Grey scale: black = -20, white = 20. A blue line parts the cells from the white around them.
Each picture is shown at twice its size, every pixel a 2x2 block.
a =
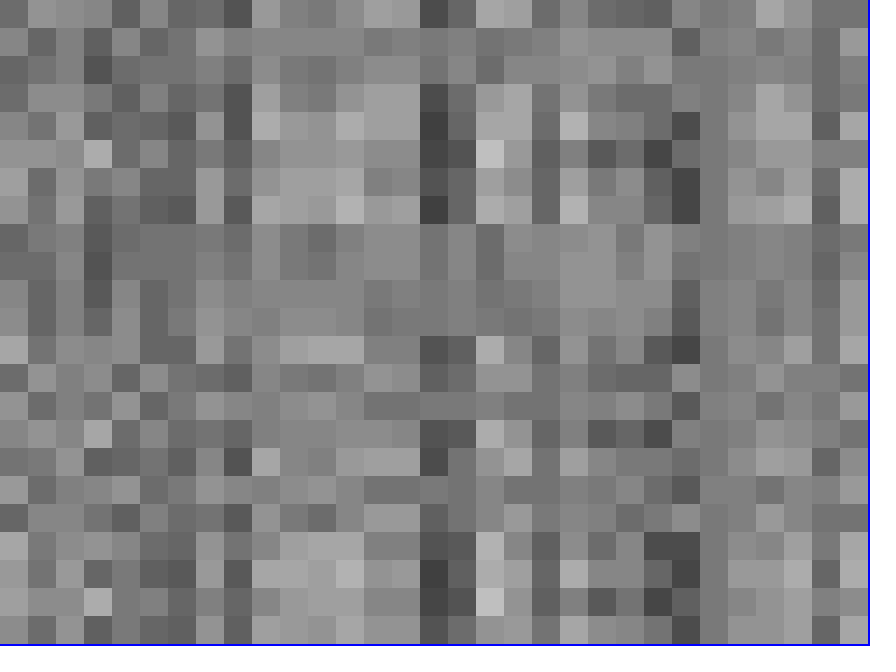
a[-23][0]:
-3
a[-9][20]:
1
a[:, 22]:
[-4, 2, 0, -3, 0, -3, 2, 1, -1, 0, 2, 2, 1, -4, 2, -4, -1, 1, -3, 1, 1, -2, 1]
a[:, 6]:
[-4, -2, -2, -4, -6, -4, -4, -6, -2, -2, -2, -1, -4, -2, -1, -3, -5, -1, -3, -4, -6, -4, -5]
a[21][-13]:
3
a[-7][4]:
-4
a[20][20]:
7
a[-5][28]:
1
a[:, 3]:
[1, -5, -7, -1, -5, 7, -1, -5, -6, -7, -6, -4, 1, 2, -2, 6, -5, 1, -2, 3, -4, 7, -5]
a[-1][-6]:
-1
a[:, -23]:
[-7, 0, -3, -7, -7, -5, -3, -6, -3, -2, 0, 1, -2, -5, 1, -4, -7, 1, -6, -2, -6, -4, -5]
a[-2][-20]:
5
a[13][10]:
-1
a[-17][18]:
2
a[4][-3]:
6
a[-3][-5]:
4
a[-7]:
[-2, -1, 3, -5, -4, -2, -5, 1, -7, 6, 1, 0, 4, 5, 5, -8, -2, 3, 6, -2, 5, 1, -1, -1, -3, -1, 2, 5, 4, -4, 2]
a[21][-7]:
-5
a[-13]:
[1, -4, 0, -6, 1, -4, -2, 2, 0, 1, 1, 1, 1, -1, 0, -1, 0, -2, -1, 0, 3, 3, 2, 2, -5, 0, 1, -1, 1, -3, 4]
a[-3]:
[4, -2, 4, -4, -1, -5, -6, 4, -6, 6, 6, 5, 8, 3, 4, -10, -5, 7, 5, -4, 7, 1, 1, -4, -9, -1, 4, 4, 7, -4, 7]
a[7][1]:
-2
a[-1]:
[2, -3, 3, -5, -1, -4, -5, 3, -5, 5, 4, 3, 6, 3, 3, -7, -3, 3, 4, -2, 6, 2, 1, -2, -8, -1, 3, 3, 5, -4, 6]
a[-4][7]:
3
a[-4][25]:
-1
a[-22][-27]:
1
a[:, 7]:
[-3, 3, 0, -2, 3, -1, 4, 4, -1, 0, 2, 3, 4, -3, 3, -2, 1, 3, -2, 3, 4, 0, 3]
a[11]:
[2, -4, 0, -4, 2, -4, -1, 3, 1, 0, 2, 2, 1, -2, -1, -1, 0, -1, -2, -1, 2, 1, 2, 0, -6, 0, 1, -2, 1, -2, 4]
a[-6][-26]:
-3
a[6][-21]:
5
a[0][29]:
-2
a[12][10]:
5
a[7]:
[3, -2, 4, -5, -2, -5, -6, 4, -6, 6, 5, 4, 8, 4, 5, -10, -4, 7, 5, -4, 8, 1, 1, -4, -9, -1, 4, 5, 7, -5, 7]
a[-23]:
[-3, 3, 2, 1, -5, 1, -4, -3, -7, 4, 0, -1, 2, 5, 4, -8, -4, 6, 5, -3, 1, -3, -4, -5, 1, -1, 0, 6, 3, -2, -2]
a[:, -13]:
[5, -1, 1, 6, 6, 4, 2, 5, 2, 1, -1, -2, 1, 3, -2, 3, 6, -2, 4, 1, 5, 3, 4]

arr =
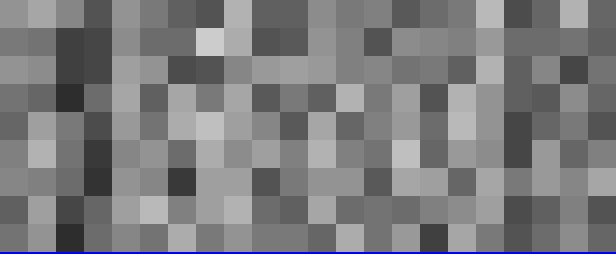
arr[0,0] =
3
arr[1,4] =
2
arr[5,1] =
8
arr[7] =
[-5, 5, -9, -4, 5, 9, 0, 5, 8, -3, -5, 6, -3, -2, -3, 0, 2, 5, -8, -5, 0, -7]
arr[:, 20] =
[8, -2, -9, 2, -1, -4, 1, 0, 2]
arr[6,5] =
1
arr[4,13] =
0
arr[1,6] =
-3
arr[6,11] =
3
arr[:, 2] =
[1, -10, -10, -13, -1, -2, -3, -9, -13]
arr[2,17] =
8
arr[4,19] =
-4
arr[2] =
[3, 2, -10, -9, 5, 3, -8, -7, 1, 4, 5, 4, 0, 1, -2, -1, -5, 8, -5, 1, -9, -2]
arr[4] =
[-4, 5, -1, -8, 4, -2, 7, 10, 5, 1, -6, 6, -4, 0, 4, -3, 9, 3, -9, -4, -1, -7]
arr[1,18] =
-3
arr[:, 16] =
[-1, 0, -5, 8, 9, 4, -4, 2, 6]
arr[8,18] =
-7
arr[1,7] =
12
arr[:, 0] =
[3, -1, 3, -2, -4, 0, 1, -5, -2]
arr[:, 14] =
[-6, 2, -2, 5, 4, 10, 6, -3, 4]
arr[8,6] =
7
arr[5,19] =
4
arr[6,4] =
3
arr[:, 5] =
[-1, -3, 3, -5, -2, 3, 1, 9, -2]
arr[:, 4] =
[3, 2, 5, 6, 4, 1, 3, 5, 1]
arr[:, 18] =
[-8, -3, -5, -5, -9, -9, -1, -8, -7]
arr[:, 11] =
[2, 3, 4, -5, 6, 8, 3, 6, -4]
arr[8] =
[-2, 3, -13, -3, 1, -2, 7, -1, 3, -1, -1, -4, 7, -2, 4, -10, 6, -1, -7, -3, 2, -4]
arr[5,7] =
7
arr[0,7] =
-7

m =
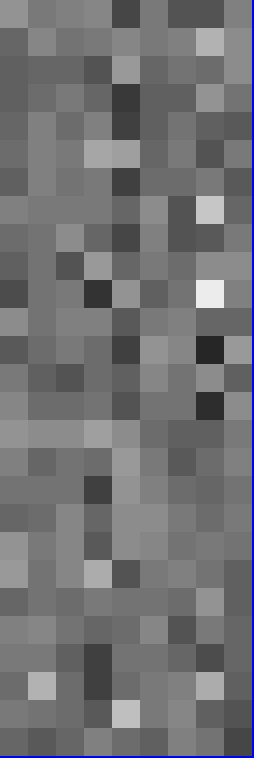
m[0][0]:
3
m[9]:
[-5, -2, -7, 4, -4, -1, -3, 2, 2]
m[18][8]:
-1
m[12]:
[-6, -3, -1, -3, -10, 3, 1, -14, 4]
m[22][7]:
-1
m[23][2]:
-5
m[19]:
[3, -1, 1, -6, 2, 1, -2, -1, -2]
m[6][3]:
-1
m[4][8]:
-6
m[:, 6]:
[-7, 0, -2, -5, -2, -1, -3, -7, -7, -3, -2, 0, 1, -2, -2, -5, -6, -3, -1, -2, 0, -3, -7, -4, 0, 1, 0]
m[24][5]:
-1
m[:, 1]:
[-1, 1, -4, -3, 0, 0, 0, -1, -2, -2, -2, -2, -3, -5, -3, 2, -4, -2, -3, -1, -2, -2, 1, -1, 8, -2, -6]
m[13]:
[-1, -5, -7, -3, -5, 1, -2, 2, -5]
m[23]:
[-1, -1, -5, -10, -2, -2, -4, -8, -4]
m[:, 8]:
[0, 2, 2, -2, -6, -1, -6, -4, -1, 2, 0, -4, 4, -5, 2, -1, 0, -2, -1, -2, -5, -5, -4, -4, -5, -7, -9]
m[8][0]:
-3
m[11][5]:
-1
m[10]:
[-8, -2, -1, -12, 3, -5, -2, 17, 0]
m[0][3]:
1
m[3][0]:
-5
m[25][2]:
-3
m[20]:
[4, -2, 1, 7, -7, -1, 0, -2, -5]
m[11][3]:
0
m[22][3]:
-4
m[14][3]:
-2
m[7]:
[0, -1, -1, -1, -4, 2, -7, 11, -4]
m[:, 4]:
[-9, 1, 4, -11, -10, 5, -10, -4, -9, -4, 3, -6, -10, -5, -7, 2, 4, 3, 2, 2, -7, -2, -3, -2, -3, 10, -3]

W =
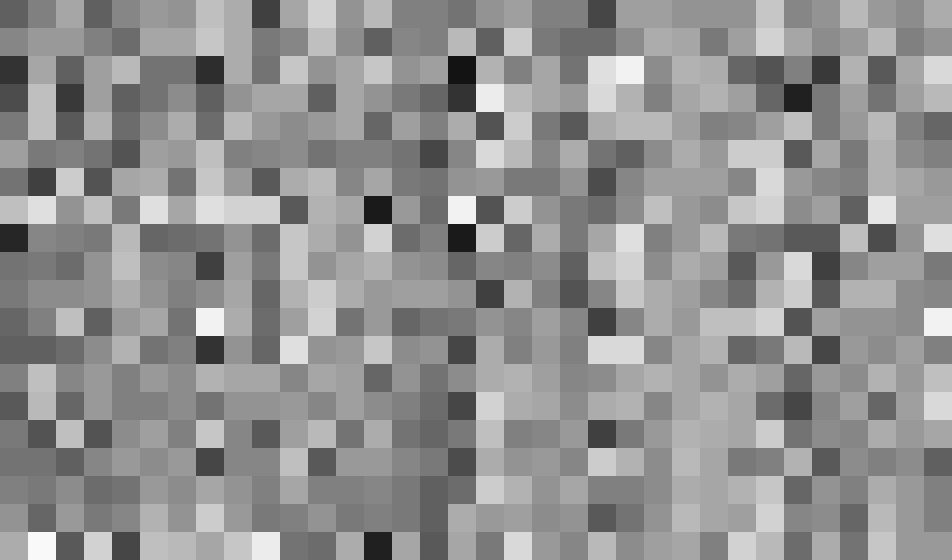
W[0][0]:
-5
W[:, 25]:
[3, -1, 7, 8, 0, 4, 5, 2, 9, 5, 1, 10, 8, 3, 8, 7, 6, 6, 6, 0]
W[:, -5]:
[3, 2, -11, -1, -1, 6, 1, 5, -6, -10, -6, 5, -9, 4, 1, 2, -6, 3, 2, 7]
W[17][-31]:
-3
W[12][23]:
1
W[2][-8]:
-4
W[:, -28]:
[3, 6, -2, 2, 7, 4, -2, 6, -3, 1, 0, -2, 0, 2, 2, 0, 4, 2, 3, 9]
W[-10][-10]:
5
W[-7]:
[0, 10, 1, 4, 0, 4, 2, 8, 6, 6, 1, 6, 5, -4, 3, -2, 2, 7, 8, 5, 1, 2, 6, 8, 6, 3, 7, 5, -4, 4, 2, 8, 4, 10]
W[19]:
[7, 19, -6, 13, -9, 10, 9, 6, 11, 17, -2, -3, 7, -15, 6, -6, 6, -1, 14, 4, 1, 9, 2, 5, 6, 0, 13, 9, -3, 7, -2, 11, 4, 4]
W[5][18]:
9
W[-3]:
[0, -1, 2, -3, -2, 4, 2, 6, 3, 0, 6, 0, 0, 1, -1, -5, -3, 12, 8, 3, 6, 0, 0, 2, 7, 6, 8, 11, -4, 3, 0, 7, 4, 0]
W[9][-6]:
14
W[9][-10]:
7
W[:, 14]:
[0, 1, 3, -1, 5, -2, -1, 4, -3, 3, 5, -4, 2, 3, 0, -2, 1, -1, -1, 6]
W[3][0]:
-8
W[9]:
[-2, -1, -3, 3, 10, 2, 1, -10, 5, -1, 11, 3, 6, 8, 3, 2, -4, 1, 0, 2, -5, 10, 13, 2, 7, 5, -6, 4, 14, -10, 1, 5, 5, -1]
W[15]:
[-1, -7, 10, -7, 2, 5, 0, 11, 1, -6, 5, 9, -2, 7, -2, -4, -1, 10, 0, 1, 4, -10, -1, 4, 8, 7, 6, 12, -2, 2, 1, 7, 4, 6]
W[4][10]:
2
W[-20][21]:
-9
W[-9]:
[-4, 0, 10, -5, 4, 6, -2, 18, 7, -3, 5, 13, -2, 4, -4, -2, -1, 3, 1, 5, 1, -10, 1, 7, 4, 10, 10, 13, -7, 5, 3, 3, 2, 18]
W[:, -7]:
[11, 13, -7, -4, 5, 12, 14, 13, -2, 4, 8, 13, -1, 5, -3, 12, 0, 11, 13, 9]
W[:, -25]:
[-10, -1, -2, 6, 4, 1, -6, 13, -3, -1, -4, -3, -4, 6, 3, -6, 1, 0, -1, 17]
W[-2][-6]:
1
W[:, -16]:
[5, 12, 0, 9, 12, 9, -1, 12, -4, 0, 8, 1, 0, 8, 7, 0, 3, 8, 5, 14]
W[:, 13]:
[9, -5, 11, 3, -4, 0, 6, -16, 13, 8, 4, 4, 11, -4, 2, 7, 4, 1, 0, -15]
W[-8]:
[-5, -5, -3, 2, 8, -2, 0, -12, 3, -4, 15, 3, 4, 11, 2, 3, -9, 7, 0, 4, 0, 14, 14, 1, 6, 8, -4, -1, 9, -9, 4, 2, 5, 0]
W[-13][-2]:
5

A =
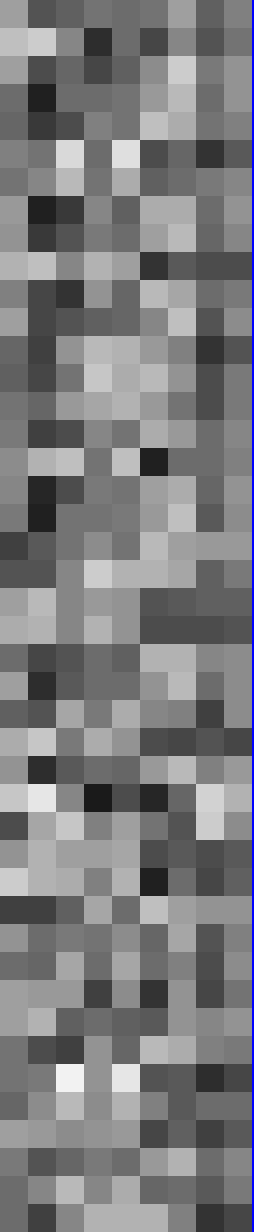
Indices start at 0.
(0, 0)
5
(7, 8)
3
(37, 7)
0
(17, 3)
-1
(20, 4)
8
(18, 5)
4
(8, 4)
-3
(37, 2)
-10
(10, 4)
-4
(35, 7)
-9
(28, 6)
-4
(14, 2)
4
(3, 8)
3
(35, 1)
4
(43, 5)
8
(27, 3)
-3
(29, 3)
0
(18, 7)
-6
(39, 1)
2
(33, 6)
6
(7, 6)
7
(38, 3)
3
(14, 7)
-8
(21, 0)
5
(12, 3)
9
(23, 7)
1
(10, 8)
-1
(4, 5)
10
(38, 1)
-1
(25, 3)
-1
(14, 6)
-2
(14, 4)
8
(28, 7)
13
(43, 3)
8
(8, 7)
-4
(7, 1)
-15
